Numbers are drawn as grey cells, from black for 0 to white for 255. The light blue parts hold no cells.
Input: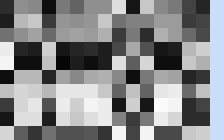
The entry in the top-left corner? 44
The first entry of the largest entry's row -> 59
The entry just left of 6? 192
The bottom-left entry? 214
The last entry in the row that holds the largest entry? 67
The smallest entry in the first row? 14
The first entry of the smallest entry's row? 244
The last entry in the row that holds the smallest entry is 176
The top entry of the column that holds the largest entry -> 136
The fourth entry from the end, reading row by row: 73
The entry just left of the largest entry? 22
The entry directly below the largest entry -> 236
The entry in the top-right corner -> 37
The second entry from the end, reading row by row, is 199
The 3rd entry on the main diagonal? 162
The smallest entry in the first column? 14
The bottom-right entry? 207
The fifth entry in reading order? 121
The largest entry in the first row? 222
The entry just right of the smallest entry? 29
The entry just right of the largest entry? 244
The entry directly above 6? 22
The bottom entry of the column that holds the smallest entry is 81
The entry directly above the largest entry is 230
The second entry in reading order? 143
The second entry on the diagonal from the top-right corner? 59

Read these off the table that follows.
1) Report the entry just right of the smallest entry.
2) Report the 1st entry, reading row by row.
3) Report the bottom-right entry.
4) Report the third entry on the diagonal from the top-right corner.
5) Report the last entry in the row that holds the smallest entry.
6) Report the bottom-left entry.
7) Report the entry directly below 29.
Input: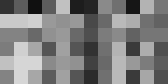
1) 92
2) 50
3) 79
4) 98
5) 118
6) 131
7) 153

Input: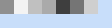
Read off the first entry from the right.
207
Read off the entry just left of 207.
117
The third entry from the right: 62

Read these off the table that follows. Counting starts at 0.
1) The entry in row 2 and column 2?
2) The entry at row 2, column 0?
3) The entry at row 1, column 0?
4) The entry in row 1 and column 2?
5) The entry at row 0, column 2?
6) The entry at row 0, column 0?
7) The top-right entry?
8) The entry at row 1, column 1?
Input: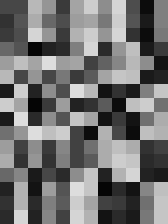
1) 213
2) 58
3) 50
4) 172
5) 184
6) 71
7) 127
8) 84

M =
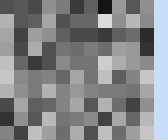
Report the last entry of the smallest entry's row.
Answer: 144
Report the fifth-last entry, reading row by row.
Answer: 81
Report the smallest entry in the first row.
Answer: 20
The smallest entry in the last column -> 43
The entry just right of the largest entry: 144
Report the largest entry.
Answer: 218
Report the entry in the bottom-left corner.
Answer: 131
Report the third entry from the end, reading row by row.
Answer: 109
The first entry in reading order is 81
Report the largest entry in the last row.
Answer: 198
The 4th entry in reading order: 144
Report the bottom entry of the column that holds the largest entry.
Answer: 191
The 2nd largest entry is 205
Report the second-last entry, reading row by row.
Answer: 159
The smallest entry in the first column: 51
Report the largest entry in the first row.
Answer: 152
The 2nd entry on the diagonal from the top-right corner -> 184
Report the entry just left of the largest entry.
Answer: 103
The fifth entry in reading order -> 123
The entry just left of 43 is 109

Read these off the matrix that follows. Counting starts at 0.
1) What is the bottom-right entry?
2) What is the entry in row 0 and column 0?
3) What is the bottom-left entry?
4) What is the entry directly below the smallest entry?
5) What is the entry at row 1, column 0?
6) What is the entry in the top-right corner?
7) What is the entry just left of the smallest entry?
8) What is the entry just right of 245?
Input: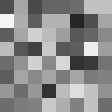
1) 109
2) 79
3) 109
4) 87
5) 245
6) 194
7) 179
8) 173

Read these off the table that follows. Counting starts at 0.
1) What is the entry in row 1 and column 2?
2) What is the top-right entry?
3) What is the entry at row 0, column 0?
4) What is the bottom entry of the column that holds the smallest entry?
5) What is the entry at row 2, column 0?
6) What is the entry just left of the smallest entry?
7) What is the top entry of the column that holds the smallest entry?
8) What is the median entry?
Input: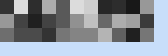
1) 32
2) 152
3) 51
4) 32
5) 110
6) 45
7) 24
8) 104

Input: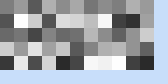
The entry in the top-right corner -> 154
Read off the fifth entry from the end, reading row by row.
247
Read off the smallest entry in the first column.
56
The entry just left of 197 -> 161
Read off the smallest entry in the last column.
42
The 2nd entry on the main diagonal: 254
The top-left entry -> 126
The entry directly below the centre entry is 89
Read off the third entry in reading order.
89
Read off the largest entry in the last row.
254
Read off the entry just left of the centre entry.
105
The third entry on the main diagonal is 70
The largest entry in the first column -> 205
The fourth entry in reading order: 176
